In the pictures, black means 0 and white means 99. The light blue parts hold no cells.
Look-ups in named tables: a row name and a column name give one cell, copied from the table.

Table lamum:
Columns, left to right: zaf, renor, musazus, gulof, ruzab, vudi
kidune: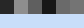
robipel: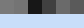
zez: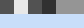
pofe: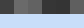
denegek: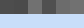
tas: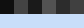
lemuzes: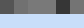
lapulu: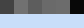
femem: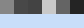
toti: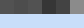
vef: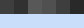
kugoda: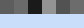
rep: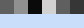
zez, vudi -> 58
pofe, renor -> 41
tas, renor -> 26
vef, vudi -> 16
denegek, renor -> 29
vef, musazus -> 34
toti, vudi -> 54
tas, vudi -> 25
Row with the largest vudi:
zez

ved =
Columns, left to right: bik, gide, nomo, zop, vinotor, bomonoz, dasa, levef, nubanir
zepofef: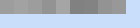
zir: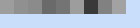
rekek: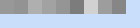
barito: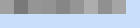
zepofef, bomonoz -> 50
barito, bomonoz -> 58
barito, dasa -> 67
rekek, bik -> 59
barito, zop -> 57
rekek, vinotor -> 58
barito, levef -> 56
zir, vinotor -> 45
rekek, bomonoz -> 48
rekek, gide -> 57
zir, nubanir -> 63
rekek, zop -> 63

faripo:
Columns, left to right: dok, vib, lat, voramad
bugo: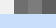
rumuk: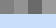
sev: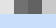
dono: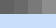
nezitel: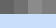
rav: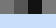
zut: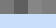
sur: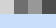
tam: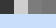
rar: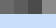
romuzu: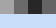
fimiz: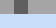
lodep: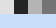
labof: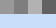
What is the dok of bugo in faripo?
93
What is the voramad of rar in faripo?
54
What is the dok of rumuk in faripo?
50
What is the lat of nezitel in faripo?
54
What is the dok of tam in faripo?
21
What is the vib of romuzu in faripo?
41
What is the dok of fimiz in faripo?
63
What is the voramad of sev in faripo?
78
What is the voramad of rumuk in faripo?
60
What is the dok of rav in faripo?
46
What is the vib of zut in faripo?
37
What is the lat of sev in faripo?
38
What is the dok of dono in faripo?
38
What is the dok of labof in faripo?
59
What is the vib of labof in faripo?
49
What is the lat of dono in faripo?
47
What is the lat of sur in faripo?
59

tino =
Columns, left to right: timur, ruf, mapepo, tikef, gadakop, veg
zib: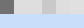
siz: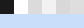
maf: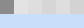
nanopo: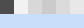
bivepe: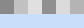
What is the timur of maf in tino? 54
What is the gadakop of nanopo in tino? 85
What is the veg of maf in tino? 82
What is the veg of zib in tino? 87
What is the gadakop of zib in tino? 86
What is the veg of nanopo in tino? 90
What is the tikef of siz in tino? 94
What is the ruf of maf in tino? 88
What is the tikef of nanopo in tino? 79
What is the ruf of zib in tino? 86
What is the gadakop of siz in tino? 84
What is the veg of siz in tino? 86
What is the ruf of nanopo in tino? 94
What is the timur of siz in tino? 10
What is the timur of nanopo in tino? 30
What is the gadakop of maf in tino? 86

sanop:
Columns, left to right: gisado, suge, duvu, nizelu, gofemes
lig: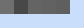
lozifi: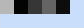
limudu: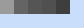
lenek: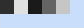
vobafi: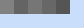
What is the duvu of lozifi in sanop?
21
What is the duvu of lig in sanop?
39
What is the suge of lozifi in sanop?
1
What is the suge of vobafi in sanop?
39
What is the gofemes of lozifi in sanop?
5
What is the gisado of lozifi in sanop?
71
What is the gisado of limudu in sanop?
60
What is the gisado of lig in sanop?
43
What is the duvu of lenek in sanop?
10
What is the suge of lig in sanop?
28
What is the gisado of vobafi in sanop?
50
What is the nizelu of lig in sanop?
38
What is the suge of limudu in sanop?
39

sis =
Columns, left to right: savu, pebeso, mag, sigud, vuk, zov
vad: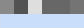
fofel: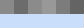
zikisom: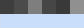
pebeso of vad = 32
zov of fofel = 39
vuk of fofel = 48
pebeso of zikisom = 29
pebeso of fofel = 42
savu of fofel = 53
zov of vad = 45
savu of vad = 53
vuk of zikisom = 22
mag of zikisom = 49
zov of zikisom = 56
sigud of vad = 40
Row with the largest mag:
vad

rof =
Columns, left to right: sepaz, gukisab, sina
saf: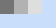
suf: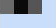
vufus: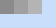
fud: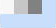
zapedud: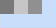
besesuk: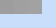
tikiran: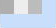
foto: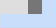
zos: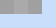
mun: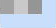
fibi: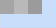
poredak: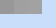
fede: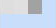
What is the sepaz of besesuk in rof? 61
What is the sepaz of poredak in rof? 59
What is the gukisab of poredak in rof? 62
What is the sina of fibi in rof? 60
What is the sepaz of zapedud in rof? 47
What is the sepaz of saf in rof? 45
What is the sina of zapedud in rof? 56
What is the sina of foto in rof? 46
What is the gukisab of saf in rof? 69
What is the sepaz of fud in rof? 96

